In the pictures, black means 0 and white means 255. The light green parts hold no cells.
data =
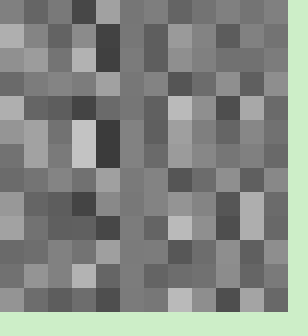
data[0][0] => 128
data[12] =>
[148, 109, 93, 109, 78, 123, 119, 186, 142, 78, 164, 104]
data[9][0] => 162
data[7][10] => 95
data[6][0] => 114
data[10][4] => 159
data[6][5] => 130
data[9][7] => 186
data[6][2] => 122
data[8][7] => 148
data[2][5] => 123
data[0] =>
[128, 101, 121, 71, 161, 118, 126, 100, 115, 128, 116, 128]
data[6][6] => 106
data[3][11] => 142
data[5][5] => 130
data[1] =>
[175, 132, 99, 139, 66, 119, 94, 154, 131, 92, 129, 115]
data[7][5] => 122
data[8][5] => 120
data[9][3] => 96
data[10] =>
[106, 110, 129, 115, 159, 123, 124, 87, 109, 142, 95, 142]
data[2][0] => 144
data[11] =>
[113, 148, 129, 179, 101, 124, 100, 109, 113, 140, 101, 122]
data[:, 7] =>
[100, 154, 143, 85, 186, 159, 155, 85, 148, 186, 87, 109, 186]

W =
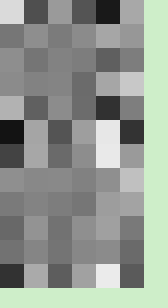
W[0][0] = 218
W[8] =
[122, 131, 125, 118, 157, 163]
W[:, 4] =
[25, 166, 95, 166, 49, 231, 233, 143, 157, 160, 139, 235]
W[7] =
[143, 136, 137, 129, 143, 192]
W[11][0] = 50
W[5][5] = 51
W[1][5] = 151
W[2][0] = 142
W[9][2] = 114
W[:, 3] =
[84, 139, 125, 107, 108, 158, 141, 129, 118, 143, 135, 161]
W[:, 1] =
[79, 142, 117, 130, 96, 165, 167, 136, 131, 147, 133, 170]
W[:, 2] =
[154, 123, 130, 132, 140, 84, 106, 137, 125, 114, 116, 93]
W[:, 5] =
[168, 151, 125, 200, 126, 51, 154, 192, 163, 121, 106, 90]
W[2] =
[142, 117, 130, 125, 95, 125]
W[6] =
[67, 167, 106, 141, 233, 154]
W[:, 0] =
[218, 118, 142, 139, 178, 19, 67, 143, 122, 104, 114, 50]

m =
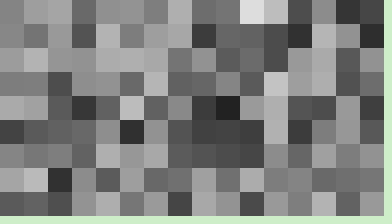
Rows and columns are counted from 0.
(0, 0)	131
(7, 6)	104
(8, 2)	79
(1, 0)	135
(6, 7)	92
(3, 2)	77
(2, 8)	146
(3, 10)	90
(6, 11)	141
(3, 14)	81
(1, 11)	76
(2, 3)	146
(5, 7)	83
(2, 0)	156
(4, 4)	96
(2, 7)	115
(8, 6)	155
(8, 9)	148
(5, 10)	61
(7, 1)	185
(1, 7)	167
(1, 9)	102
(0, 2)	164
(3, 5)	105
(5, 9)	67
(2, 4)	172
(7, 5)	157
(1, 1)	115
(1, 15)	45
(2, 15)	145
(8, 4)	174
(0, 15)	71
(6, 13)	160
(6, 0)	134
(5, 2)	96
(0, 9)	115

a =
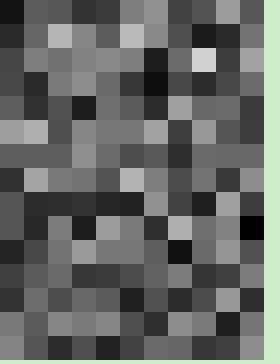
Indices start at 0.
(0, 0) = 20
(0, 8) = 83
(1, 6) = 138
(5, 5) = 118
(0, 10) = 87
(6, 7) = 45
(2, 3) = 129
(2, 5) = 127
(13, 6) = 48
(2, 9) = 61
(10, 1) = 72
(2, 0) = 69
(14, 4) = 35
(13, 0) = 121
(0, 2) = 86
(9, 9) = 129
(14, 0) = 132
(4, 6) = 43
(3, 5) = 55
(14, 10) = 141
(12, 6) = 81
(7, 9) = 56
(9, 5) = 122
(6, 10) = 103
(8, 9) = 159
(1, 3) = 133
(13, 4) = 133
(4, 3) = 28
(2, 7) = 108
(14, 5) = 67
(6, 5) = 78
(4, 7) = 159
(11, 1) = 91
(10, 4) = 119
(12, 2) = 77

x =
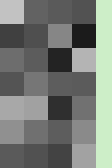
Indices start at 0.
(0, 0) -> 194
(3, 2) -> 93
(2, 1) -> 92
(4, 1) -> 161
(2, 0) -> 109
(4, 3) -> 113
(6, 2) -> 67
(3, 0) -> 84

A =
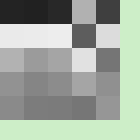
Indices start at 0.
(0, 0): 35
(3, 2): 140
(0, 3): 177
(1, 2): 237
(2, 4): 117
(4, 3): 118
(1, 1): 235
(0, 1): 33
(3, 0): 146
